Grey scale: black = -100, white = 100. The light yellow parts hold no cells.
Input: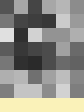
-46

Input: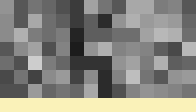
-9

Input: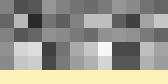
-32

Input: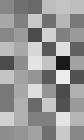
-18

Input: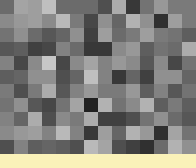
24

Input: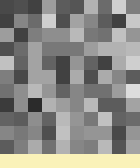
-49

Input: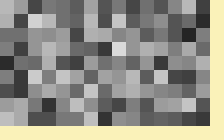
-45

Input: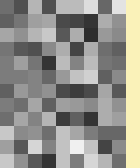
42
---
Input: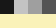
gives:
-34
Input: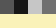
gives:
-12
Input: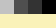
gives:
-99
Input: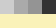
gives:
-60
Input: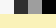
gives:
-98
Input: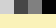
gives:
-97
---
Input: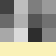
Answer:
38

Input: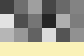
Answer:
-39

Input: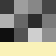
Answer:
-19

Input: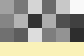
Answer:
41

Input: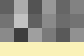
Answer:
52

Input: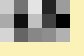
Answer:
-88

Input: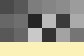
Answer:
-13
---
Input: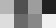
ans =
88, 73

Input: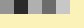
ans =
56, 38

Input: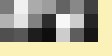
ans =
94, 88

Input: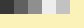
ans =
86, 52

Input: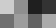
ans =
61, 34

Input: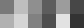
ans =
77, 67

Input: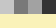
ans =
55, 27
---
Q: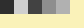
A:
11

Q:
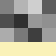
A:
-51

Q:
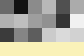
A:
71

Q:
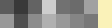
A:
4

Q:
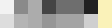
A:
29

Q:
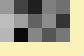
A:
-33
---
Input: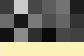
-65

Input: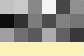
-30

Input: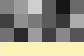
23

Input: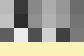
-38

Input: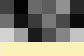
-80

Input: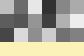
11

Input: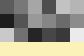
-71
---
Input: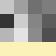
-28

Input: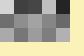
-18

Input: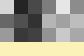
48

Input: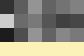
-44

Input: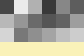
24

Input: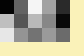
-93

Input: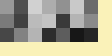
8

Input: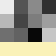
24
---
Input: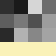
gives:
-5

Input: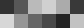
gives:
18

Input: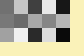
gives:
-16

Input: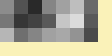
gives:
-58

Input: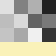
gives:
70

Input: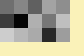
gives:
-96
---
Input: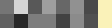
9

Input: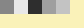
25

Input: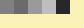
49

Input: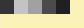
-41

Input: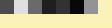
-94

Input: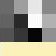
-95

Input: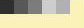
61

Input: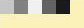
-22
